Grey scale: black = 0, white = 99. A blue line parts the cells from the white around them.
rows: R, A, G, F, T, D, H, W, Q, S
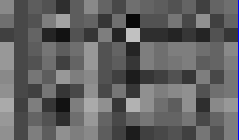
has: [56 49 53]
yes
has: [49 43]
yes
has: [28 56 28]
yes
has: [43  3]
yes
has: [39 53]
yes
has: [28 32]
yes

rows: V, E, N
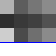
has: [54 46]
no
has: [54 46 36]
no
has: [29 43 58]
no

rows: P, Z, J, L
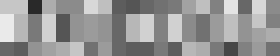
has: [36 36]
yes
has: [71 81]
yes
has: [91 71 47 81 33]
yes

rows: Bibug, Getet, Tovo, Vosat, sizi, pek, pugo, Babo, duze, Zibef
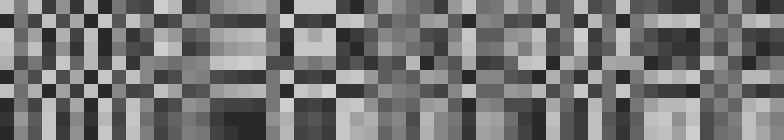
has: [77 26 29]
no
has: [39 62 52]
yes
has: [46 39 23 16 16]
yes
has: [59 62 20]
no
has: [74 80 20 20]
no
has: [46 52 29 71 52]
yes

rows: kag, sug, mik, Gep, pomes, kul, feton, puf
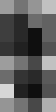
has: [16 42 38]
yes
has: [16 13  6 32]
no
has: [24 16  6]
yes
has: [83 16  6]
no
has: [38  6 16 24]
no

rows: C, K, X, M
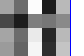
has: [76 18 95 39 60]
no
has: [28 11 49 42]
no
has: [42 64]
no
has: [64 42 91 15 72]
yes

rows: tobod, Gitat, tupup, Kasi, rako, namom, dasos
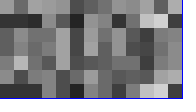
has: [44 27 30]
no
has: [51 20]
yes
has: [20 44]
yes
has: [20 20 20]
yes
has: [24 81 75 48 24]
no
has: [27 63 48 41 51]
no

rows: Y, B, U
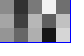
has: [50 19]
no
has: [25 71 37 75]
yes
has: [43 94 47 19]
no
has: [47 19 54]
no
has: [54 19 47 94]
yes
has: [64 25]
yes

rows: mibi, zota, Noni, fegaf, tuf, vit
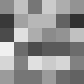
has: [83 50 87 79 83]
yes
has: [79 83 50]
yes
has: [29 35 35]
yes
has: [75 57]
no

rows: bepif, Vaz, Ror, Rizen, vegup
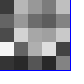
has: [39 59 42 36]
yes
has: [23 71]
yes
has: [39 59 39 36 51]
no
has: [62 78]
yes
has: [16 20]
no
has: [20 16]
yes

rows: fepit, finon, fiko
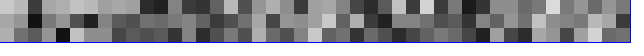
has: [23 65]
yes
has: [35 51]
no
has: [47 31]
yes
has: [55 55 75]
no

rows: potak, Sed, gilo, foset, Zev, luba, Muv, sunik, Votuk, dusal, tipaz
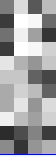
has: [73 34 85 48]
no
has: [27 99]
no

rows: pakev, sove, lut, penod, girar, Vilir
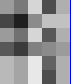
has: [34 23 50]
yes
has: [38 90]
no
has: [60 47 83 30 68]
yes
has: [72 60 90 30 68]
no

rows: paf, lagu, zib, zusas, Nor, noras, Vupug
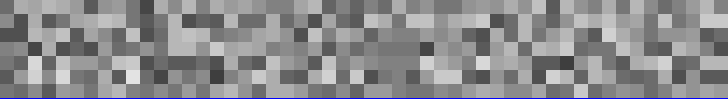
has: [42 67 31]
yes
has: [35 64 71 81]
no
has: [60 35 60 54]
no
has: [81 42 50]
no
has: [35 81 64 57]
no
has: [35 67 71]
yes

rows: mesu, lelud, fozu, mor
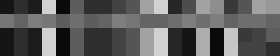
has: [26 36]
yes
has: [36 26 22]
no
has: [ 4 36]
yes

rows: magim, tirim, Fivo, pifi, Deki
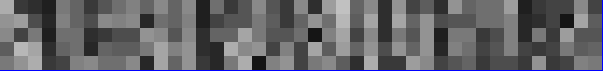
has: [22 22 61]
yes
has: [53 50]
yes
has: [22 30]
yes

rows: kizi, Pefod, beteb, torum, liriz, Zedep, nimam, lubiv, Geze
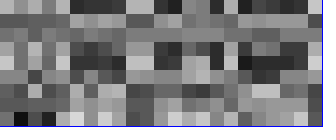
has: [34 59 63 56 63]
no
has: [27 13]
no
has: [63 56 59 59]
no

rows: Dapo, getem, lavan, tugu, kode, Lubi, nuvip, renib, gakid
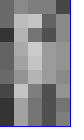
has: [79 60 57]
yes
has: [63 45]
yes
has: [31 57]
yes
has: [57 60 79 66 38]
no

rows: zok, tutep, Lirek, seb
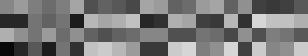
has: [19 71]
no
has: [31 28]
no
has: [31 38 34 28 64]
yes
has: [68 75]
yes
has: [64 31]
yes

